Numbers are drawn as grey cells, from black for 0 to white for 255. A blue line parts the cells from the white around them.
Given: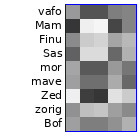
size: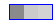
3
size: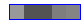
5
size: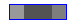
4
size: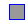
1
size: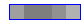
5

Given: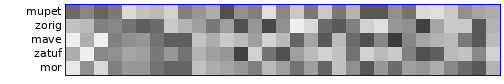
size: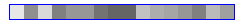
16
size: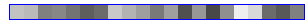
21
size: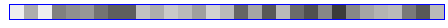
31
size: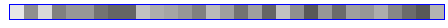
31
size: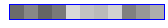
11
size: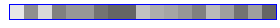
19

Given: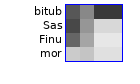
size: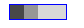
4
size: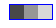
3
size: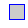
1
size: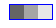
3

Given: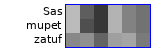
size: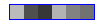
6
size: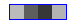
4
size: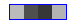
4

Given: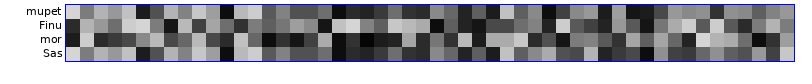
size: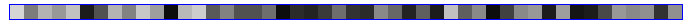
48
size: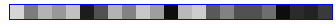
23
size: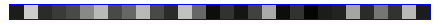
30
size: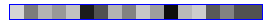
18
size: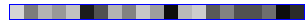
21

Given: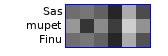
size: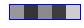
5
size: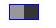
2

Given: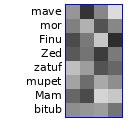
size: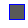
1
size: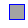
1
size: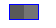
2

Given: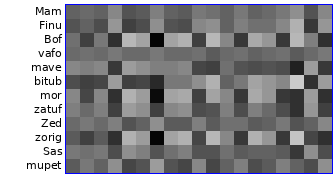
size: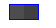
2
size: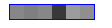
6

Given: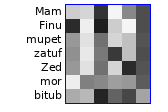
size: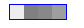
4
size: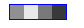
4
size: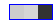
3

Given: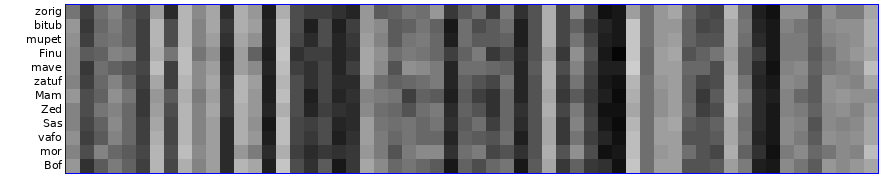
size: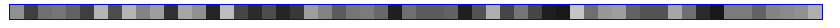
58
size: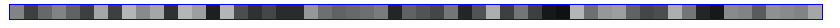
58
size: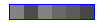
6
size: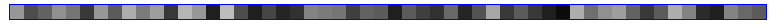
54
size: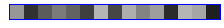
15
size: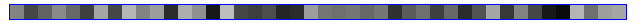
44
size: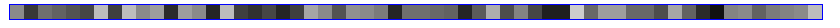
58

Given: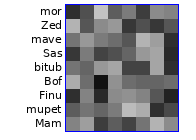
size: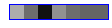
7
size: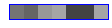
7

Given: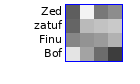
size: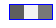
3
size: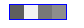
4
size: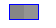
2

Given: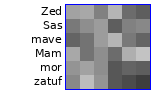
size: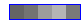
5
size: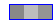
3
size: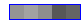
5

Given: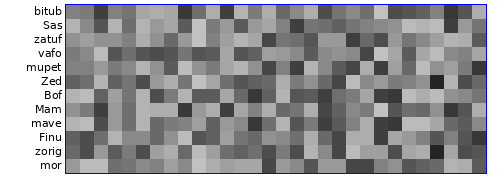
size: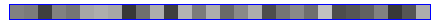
30
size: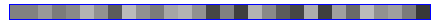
30
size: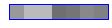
7

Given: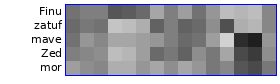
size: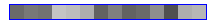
14
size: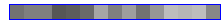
15
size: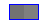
2

